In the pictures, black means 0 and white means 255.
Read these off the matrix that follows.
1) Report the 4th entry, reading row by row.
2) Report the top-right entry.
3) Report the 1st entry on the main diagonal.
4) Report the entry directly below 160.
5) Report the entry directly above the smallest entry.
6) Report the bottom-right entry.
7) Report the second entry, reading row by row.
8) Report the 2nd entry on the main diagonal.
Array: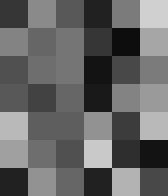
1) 33
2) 208
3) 54
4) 33
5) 123
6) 72
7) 138
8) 102

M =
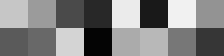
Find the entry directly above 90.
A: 198
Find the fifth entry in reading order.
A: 235
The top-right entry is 147
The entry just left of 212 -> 104
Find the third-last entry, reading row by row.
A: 184

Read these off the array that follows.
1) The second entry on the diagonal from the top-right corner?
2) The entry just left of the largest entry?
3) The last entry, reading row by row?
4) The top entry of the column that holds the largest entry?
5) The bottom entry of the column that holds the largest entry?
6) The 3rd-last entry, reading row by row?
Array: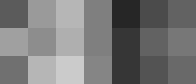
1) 98
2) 182
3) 105
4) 182
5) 203
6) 54

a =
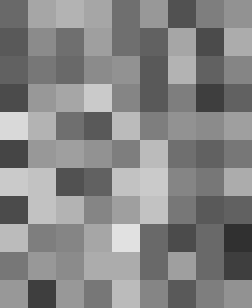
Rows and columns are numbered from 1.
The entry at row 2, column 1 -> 89
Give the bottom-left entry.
152
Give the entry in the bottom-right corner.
146
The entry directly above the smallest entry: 97
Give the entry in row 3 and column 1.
97
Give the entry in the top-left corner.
105
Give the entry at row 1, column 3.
179
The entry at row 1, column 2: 166
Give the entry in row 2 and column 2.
139
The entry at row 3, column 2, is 119
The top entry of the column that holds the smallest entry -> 146
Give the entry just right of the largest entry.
105
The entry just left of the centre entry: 146
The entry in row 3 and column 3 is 105
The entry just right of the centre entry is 187
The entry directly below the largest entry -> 172
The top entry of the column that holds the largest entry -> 111
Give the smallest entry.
48
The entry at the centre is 126
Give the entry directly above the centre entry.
187

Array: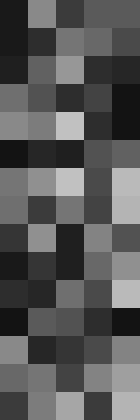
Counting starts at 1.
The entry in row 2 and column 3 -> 117
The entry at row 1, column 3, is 59
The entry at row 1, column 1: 25
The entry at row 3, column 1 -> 31
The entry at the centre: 117
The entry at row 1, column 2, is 137
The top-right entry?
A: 90
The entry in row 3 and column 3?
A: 151
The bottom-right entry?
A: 180
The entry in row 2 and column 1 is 25
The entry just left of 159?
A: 131

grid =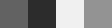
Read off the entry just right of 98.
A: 44
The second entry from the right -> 240
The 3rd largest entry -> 98
